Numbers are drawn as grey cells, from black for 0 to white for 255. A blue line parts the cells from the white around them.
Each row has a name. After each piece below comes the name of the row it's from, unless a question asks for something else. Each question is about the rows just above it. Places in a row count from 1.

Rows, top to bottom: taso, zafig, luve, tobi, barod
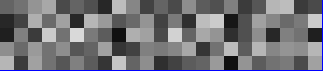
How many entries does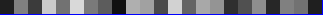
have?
23
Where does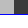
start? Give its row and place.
taso, 21
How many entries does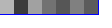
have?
7
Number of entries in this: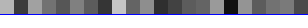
22
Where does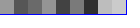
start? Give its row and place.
zafig, 8

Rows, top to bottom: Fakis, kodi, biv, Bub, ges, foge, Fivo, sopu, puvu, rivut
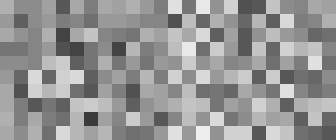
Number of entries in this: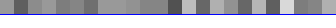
24
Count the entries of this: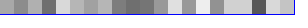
21

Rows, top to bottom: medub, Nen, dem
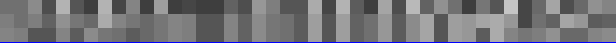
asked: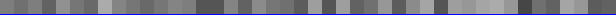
Nen
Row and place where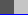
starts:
medub, 36
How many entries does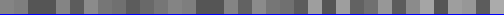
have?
36
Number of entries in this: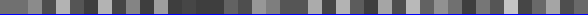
42
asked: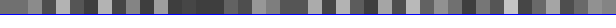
medub

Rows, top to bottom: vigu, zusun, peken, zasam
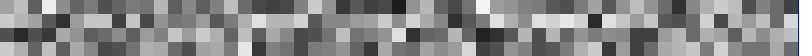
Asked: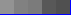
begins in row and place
vigu, 37
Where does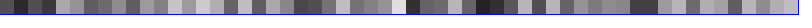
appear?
peken
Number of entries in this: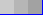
3

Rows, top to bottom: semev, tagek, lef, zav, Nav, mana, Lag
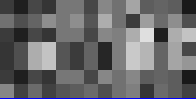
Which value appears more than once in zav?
[100]
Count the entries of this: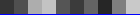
10
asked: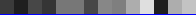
lef
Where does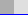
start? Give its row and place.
lef, 10
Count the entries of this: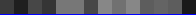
14

